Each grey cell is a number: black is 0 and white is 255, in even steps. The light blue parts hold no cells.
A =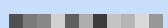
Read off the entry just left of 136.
123
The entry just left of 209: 136
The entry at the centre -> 174

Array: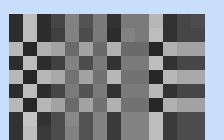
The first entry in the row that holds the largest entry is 50
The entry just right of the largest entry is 50
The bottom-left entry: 50
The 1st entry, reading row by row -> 44
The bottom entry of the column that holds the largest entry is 189
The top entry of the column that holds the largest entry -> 189
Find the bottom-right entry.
76
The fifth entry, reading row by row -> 130
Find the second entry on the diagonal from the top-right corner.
70
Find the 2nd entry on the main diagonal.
189
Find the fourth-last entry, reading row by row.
189
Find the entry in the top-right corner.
76
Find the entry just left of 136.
76
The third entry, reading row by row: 44
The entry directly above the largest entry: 38
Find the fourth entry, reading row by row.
70
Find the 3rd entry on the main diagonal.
176
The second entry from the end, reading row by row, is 76

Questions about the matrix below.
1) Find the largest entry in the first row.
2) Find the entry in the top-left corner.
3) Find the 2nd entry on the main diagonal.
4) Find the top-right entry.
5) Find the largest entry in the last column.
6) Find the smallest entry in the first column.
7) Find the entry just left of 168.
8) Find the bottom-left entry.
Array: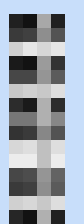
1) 168
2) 32
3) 64
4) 32
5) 236
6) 26
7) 18
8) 38

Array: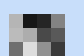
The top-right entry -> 131
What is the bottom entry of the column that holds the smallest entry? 221
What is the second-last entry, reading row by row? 145
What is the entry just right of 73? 89

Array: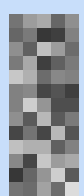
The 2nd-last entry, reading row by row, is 108
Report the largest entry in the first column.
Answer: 199
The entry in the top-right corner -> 143
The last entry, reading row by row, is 220
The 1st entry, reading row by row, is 116
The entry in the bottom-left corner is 116
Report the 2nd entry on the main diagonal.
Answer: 122
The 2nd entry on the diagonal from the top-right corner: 63
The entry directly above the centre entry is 70
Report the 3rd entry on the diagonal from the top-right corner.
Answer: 192
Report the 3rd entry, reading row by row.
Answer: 169

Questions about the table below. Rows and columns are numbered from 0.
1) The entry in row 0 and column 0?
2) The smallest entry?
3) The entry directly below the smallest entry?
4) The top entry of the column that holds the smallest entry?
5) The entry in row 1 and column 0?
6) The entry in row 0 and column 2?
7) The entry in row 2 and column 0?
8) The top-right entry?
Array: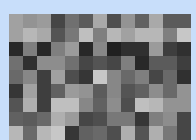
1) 161
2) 32
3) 70
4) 78
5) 161
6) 155
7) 40
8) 91
